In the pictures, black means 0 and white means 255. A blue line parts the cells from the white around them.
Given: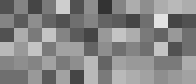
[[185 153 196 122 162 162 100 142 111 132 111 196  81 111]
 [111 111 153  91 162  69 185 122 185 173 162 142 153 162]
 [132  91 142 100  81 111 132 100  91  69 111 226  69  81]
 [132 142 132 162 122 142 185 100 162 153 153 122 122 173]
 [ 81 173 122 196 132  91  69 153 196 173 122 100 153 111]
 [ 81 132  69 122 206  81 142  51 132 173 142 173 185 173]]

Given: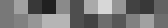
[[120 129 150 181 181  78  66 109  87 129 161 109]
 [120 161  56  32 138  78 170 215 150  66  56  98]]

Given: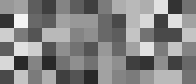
[[ 93 225 206  84 143 114  84 152 104 162 225 123 196 132]
 [216  41 132  41 114 143 114 162 143  63  51 143  63 104]
 [ 73 196 123 174  63  84  41 162 132 123 152 185 185 114]
 [ 51 244 104  93 162 152 152 104  73 185 216  63 225 162]
 [152 162  93  63 132  93  63 123 174 185 174 225  51 114]
 [206 123  84 185 185 132 143 104  93 196 114  73  73 196]]

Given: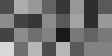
[[215 111 182  77 182  89 130 130]
 [ 77 172 152  99  55 152  46  89]
 [ 67 140 111 130  25 121  99 121]
 [140  67  55 140  89 163  46 152]]

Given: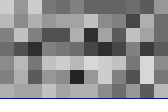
[[205 151 205 119 109 129 100 100 100 109  91 151]
 [184 139 175 151 163 163 193 139 129  70 175 109]
 [175 163 163 193 163 175 175 139 109 151  91 184]
 [129 193 129  81  81 175  47 163  91 193 163 109]
 [139 184 119 193 205 184 215 205 193 119 215 139]
 [129 175  91 151 139  36 151 205 129  81 215 119]
 [109  81  47 129 119 109  70  47  70 129  59  91]]

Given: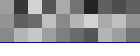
[[158  55 211  86 170 115  35  96  77  96]
 [137 181 200 158 127 106  86 181 158 115]
 [147  96 106 191 137 181 211 170 191 147]]

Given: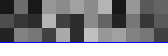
[[ 35 129 118  65 170  44 192 151 161 129 118  65]
 [ 77  54  44 180  65  44 139 100  35 118  54  89]
 [ 24 109  24 151 139 161 139 180  24 151  89 100]]
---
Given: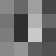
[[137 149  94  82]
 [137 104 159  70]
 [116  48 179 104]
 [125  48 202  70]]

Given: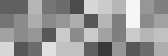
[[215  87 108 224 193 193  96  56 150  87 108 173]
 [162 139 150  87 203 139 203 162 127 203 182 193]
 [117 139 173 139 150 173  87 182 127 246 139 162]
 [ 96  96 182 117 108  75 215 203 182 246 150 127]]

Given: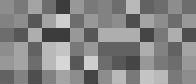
[[ 98 130  78 130 164 141  69 141 185 121 196 185 121 141]
 [130 141  87 164 206 109 152 130 141  78 164 141 109 152]
 [141 164  98 185 196 121 152  98  98  98 174 130  98 164]
 [152 164 109 185 215  87 206 109  87  69 152 121 109 152]
 [141 121 164 109  60 152 121 130 109 185  98 109 141 109]
 [109  87 174  60  60 152  87 174 174 174  69 121 174  78]]

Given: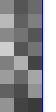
[[147  67  58]
 [127 176  67]
 [136 115  85]
 [136  85 106]
 [206  85 115]
 [185  97 127]
 [ 97  76 147]
 [156 106 166]]

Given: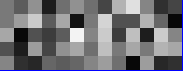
[[133  48  39 102  92 102 133 157 111   8 157  39  48]
 [167   8  81  60  92 243 133 203  60 191  29 203 133]
 [121  92 145  29 111 145 111  69 179 224 133  48  69]
 [ 81  29 157  69 145 167 111 191 121 167 121 179 167]
 [121 157 203  92 167  18 121 212  81  81 179 102   8]]

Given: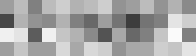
[[240 228  92 240 197 178 138  83 168 104 128 197 250 128]
 [158 188 128 188 206 178 188 206 147 158 188 147 178 138]
 [ 71 178 147 138 178 128 104 158 116  61 116 128 228 206]
 [158 197 158 158 216 168 216 206 147 168 168 206 197 228]]

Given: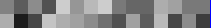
[[173  28  70 196 173 161 140 112  81 161  92 185  70 140  61]
 [130  92 140  81 205 150 185 205 121 102 102 173 161 121 121]]

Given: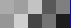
[[150 207  69 116  29]
 [171 159 195  88 127]]

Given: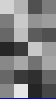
[[136 230  37  70]
 [103  58  47 103]
 [211 179  80 124]
 [103 191  92  80]
 [136 167 114 167]
 [124 201 147 157]
 [ 37  58 201 157]]
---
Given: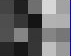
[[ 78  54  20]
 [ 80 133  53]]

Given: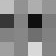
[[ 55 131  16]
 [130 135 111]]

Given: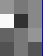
[[249  49 136]
 [ 99 120 149]]

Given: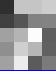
[[ 64  85 130]
 [161 180 252]]

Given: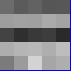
[[158 161 159]
 [ 67  47  57]]

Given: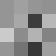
[[149 168  61]
 [203 140 179]]

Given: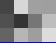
[[ 80  52 118]
 [100 182 158]]
